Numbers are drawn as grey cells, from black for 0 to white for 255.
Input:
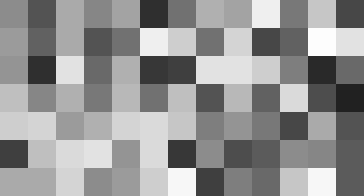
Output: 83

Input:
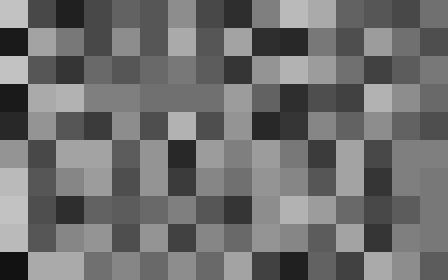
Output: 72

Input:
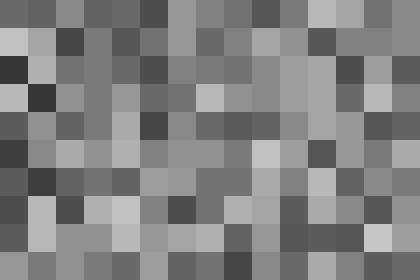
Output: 99

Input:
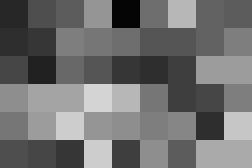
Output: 78

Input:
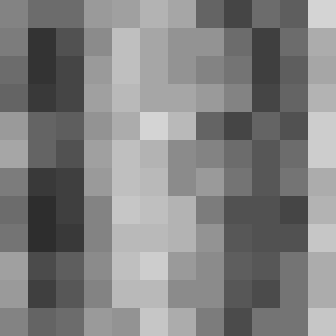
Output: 108

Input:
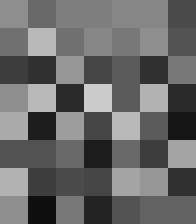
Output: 105

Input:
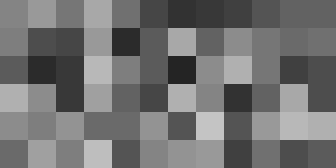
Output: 153
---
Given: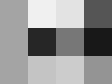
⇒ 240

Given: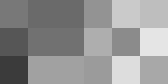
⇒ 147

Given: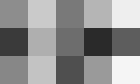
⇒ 121

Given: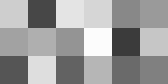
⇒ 214

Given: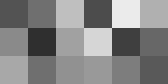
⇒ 76

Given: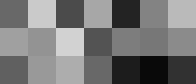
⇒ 35

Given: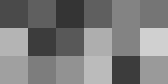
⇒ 95
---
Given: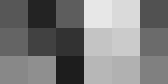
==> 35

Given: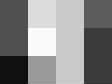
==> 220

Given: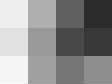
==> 175

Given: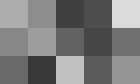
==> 141

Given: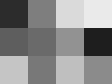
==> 126

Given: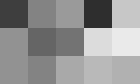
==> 131

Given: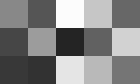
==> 85

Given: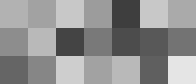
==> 162

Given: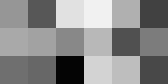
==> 87
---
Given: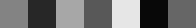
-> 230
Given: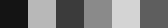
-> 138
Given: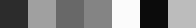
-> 251
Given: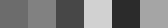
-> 209
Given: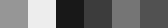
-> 60
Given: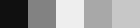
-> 238
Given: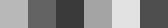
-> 164
